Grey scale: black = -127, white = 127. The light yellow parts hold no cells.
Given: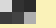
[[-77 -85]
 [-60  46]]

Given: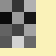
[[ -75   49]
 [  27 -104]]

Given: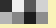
[[110 -38]
 [  6 -99]]

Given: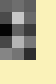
[[-17 -33]
 [ 71 -21]]

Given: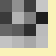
[[ 16 -64]
 [ 51   0]]

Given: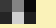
[[   3 -118]
 [  79  -96]]

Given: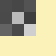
[[-56 -44]
 [ 58 -65]]

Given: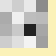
[[ 78 104]
 [111  61]]

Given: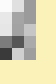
[[96 27]
 [37 27]]
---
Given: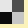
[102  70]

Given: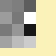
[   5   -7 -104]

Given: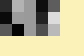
[-84  28  26]

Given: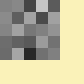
[  2 -32  -8  27   0]

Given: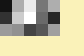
[-108   76  -59]

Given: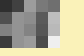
[-80  19   3 -52]
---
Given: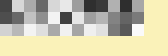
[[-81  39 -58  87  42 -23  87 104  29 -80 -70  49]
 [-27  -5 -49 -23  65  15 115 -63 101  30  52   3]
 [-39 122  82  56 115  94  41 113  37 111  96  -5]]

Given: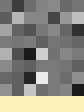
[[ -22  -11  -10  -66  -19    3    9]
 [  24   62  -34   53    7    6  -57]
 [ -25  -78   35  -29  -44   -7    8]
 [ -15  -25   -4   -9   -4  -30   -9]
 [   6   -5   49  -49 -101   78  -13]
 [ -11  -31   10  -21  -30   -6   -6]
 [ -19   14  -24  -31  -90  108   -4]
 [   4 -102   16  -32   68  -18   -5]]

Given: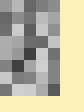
[[ -2  12  23  56 -24]
 [ 59  37 -24  11 -11]
 [ 70  16 -17  74 -33]
 [-21  67  46  38 -19]
 [ 74 -13  44  25 -64]
 [ 79   3   2 -63  37]
 [ 57   4  71  -3   3]
 [ 42 -38 -10  79  76]]

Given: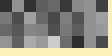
[[ 17 -64 -79  18 -77 -33 -24 -71   9]
 [ 17  31  -7 -51  31 -23 -55  -1 -45]
 [ 17  25 -23 -39   5   1 -47  -7 -33]
 [ 17 -52  19 -30  43  26  76 -19 -81]]

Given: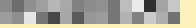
[[ 36  71   9 -19  15  31  54  40   1  13  17  -8  61 105 -80]
 [ 46 -13  29  14 101 -10 -56  39 -37  23  28  -8  51   1  73]]

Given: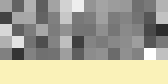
[[ -6  51  36 -28  50 -33  35  82 110  20  36  28  25 -16]
 [-41  66 -61  39  40 -28   0  71  -7  -1  32  -3   4 -12]
 [-55 -83  87 -30  -2  39  -3  17 -10 -11  15  -9  10   2]
 [-41  -7  48  99 -13 -49   3  63 -64   4  -4   8  13  30]
 [126  64   0 -75   2 -15 -13  30 -33  12  17 -20  16   2]]

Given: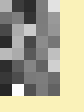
[[ -1  98  52 -67 -83]
 [ -3  25 -13  -1 -75]
 [ -2  21 -54  44  75]
 [ 12  -9 -85  53 -55]
 [  3  63  58  43 -38]
 [-28  80 -82 -33   5]
 [ -2 -18 -71 -50  -5]
 [ -4 -29 -89 125 -46]]
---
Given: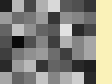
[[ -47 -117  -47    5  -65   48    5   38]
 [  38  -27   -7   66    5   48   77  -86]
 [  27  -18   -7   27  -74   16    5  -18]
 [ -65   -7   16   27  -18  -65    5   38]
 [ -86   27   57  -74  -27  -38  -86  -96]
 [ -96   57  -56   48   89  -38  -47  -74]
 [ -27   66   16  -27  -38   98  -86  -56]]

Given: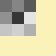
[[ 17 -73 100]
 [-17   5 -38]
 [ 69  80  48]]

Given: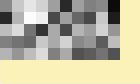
[[   0  -12  -24   72   42   82    9   21  -35   61]
 [  52   21   61   91    0   42  -45  -35  -12  -45]
 [ -86   52  124  112  -54   31  -24  -54   72  -98]
 [   9   72  101   82   31  -86   31    0    9 -116]
 [  61   91  -12  -75   42  -54   52   31   82   21]]

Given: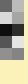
[[-113  -82]
 [  16    4]
 [  89   37]
 [ -24   59]
 [ -42  100]]

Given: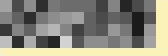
[[  62  -81   44  -62  -90   82  -40   13   13   -8   13  -52   34]
 [  34  -52   13  -81   -8  -19  -19  -19  -62    4  -90  -52   -8]
 [   4  -29  -81   -8   13   24   34  -29  -52  -29  -40 -100  -40]
 [ -71    4  -29   34   53    4  -62  -29  -40   24   -8 -100   24]]

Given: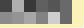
[[ 11  20  38   2  78 -22]
 [-60  47 -71 -31 -42 -22]]
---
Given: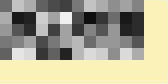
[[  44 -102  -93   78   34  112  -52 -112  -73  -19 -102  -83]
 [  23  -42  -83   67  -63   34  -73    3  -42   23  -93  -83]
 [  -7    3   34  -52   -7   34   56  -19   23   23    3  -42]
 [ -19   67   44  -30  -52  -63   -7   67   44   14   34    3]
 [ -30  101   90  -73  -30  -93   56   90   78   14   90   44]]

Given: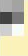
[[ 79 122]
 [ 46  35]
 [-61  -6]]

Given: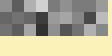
[[ 16 -34  48  81  -4  16  -4  -4  26]
 [-13 -34  37 -78  16 -43 -13  48   7]
 [-24 -13 -24 -66  26  37   7 -54  59]]

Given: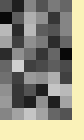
[[  57  -84   57  -34  -44    5]
 [  35  -63   16   -5  -84  -25]
 [  26  -73  -96   16  -96   35]
 [  16  -73  -44  -96   69   57]
 [   5   35   69   35  -25  -44]
 [ -15  -63   26   16   47  -63]
 [ -25   80  -63  -53  -34  -53]
 [ -44  -96    5  -44   -5  -25]
 [ -84   16  -15  -73  -25 -119]
 [-119  -34   47   16  -73    5]]

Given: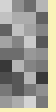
[[ 83  15 -18  53]
 [ 65  44  44 -30]
 [ 35   4  74 -40]
 [ 24  44  83  -7]
 [ -7 -40  -7  15]
 [-18 -18  24  15]
 [-30  65  35   4]
 [-50 -40  53 -71]
 [-71  53   4  -7]]

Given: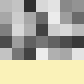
[[ 67  -9 -61 108  48  39  99]
 [ 58  67 -79  88  99   9  19]
 [ 39  76  39 -21 108  29 -21]
 [  0  88  48 -61  76  88  58]
 [-52  29 -30  -9 -30 -52 -70]]

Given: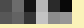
[[ -40  -28  -74   67   13   22]
 [ -52  -19 -107   55  -85 -119]]

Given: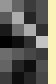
[[  22  -27  -68  -47]
 [ -18  -37  -56  -68]
 [ -27  -90 -113  -47]
 [ -37   45  -90  -47]
 [ -68 -113  -90  -56]
 [-101  -18   45  -79]
 [-125 -113  -79   67]]

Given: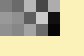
[[  25   16  -33   75 -110]
 [  16    7   35  -21 -121]
 [  -2  -21   55  -56   45]]
